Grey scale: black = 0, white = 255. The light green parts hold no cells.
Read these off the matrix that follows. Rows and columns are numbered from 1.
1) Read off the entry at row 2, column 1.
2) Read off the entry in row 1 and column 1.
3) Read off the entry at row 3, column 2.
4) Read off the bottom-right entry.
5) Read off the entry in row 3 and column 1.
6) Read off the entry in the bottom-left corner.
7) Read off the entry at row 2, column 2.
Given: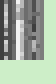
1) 63
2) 63
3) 185
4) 124
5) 63
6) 63
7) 185

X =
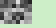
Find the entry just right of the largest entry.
96
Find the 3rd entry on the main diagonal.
165
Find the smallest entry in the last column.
37
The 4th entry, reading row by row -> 111
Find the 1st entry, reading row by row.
111
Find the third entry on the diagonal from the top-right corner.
193
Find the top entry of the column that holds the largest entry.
222
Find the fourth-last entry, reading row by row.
50
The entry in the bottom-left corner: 207

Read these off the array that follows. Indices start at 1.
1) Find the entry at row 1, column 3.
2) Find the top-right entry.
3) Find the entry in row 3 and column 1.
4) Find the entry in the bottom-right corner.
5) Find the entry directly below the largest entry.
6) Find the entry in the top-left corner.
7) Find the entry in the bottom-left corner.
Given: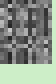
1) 38
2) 118
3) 186
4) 106
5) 162
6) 118
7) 90

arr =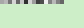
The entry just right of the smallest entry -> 212
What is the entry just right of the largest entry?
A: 130

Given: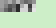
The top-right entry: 146
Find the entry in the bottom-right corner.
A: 228
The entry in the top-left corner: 159
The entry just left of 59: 212
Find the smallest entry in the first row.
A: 103
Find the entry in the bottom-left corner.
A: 146
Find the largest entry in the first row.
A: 183
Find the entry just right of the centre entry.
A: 171

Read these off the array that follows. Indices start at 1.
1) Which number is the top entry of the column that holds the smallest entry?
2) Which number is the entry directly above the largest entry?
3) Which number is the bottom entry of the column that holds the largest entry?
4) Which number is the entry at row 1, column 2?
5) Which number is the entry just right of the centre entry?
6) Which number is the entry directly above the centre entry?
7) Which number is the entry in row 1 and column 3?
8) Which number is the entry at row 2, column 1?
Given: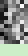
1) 53
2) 38
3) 236
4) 90
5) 137
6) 77
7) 181
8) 90
